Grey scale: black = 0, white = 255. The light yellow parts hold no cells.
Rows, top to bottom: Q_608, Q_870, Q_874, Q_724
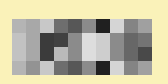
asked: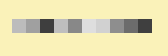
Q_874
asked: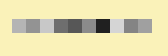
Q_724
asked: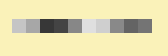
Q_870
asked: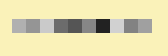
Q_724

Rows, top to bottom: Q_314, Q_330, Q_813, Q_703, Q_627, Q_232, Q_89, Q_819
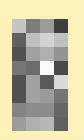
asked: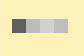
Q_330
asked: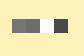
Q_703

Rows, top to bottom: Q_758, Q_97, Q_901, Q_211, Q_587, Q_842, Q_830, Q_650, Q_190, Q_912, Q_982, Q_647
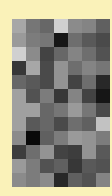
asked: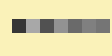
Q_211
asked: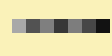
Q_842
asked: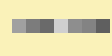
Q_758
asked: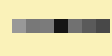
Q_97

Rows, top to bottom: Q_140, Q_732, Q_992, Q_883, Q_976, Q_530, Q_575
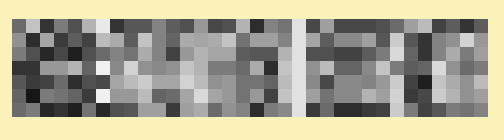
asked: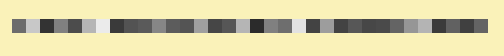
Q_140
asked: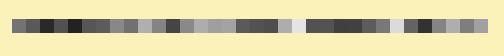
Q_992
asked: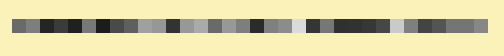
Q_575
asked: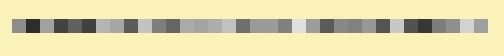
Q_732

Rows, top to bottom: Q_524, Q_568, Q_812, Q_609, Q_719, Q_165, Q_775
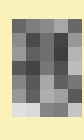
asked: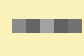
Q_719
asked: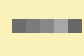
Q_524
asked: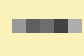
Q_812
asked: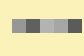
Q_165

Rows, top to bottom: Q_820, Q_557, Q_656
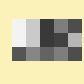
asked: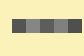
Q_656
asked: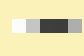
Q_557
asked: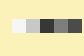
Q_820

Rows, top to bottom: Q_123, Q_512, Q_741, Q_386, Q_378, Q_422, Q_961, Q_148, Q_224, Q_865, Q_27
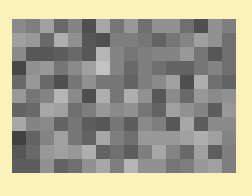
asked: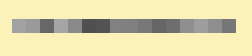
Q_512
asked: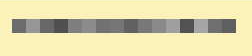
Q_378
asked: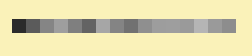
Q_224

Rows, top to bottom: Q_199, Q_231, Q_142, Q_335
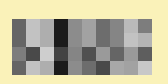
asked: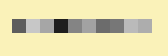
Q_231
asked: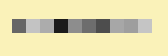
Q_335
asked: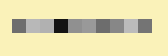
Q_199
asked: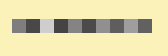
Q_142

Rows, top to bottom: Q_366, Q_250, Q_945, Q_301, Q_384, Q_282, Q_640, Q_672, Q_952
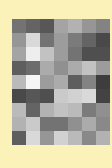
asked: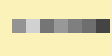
Q_250
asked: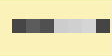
Q_282
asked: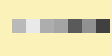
Q_384

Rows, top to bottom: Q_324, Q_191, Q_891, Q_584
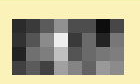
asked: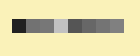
Q_891
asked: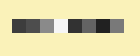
Q_191
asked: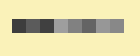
Q_584
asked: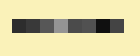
Q_324

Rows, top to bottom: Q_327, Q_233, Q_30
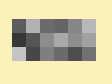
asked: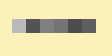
Q_30
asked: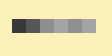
Q_233

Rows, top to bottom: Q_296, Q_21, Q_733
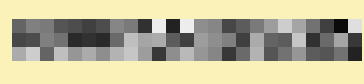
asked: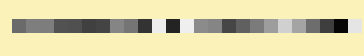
Q_296
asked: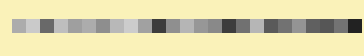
Q_733
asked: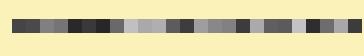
Q_21

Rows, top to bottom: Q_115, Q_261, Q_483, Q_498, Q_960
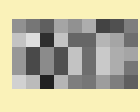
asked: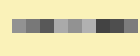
Q_115
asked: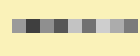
Q_498

